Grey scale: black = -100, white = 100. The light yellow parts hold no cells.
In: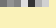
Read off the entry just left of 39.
-60
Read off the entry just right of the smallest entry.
39

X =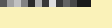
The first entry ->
-32
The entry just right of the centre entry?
74
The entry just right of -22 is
-44
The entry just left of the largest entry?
-56

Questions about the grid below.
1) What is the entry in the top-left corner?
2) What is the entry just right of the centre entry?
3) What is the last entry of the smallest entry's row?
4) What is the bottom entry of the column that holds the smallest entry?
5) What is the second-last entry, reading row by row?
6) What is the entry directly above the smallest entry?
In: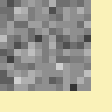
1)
-1
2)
37
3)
12
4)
-59
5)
12
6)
12

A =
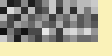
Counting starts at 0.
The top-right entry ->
58
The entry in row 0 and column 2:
-64
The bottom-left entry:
58
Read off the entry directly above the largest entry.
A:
-18
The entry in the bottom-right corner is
-6
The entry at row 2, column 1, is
-43
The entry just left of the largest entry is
-43
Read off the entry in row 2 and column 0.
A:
46
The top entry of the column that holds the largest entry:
6
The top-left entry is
26
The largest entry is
81
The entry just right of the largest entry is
26
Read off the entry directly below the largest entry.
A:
6
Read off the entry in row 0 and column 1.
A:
-77

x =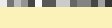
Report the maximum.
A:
95
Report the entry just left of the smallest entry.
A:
27
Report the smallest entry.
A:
-58
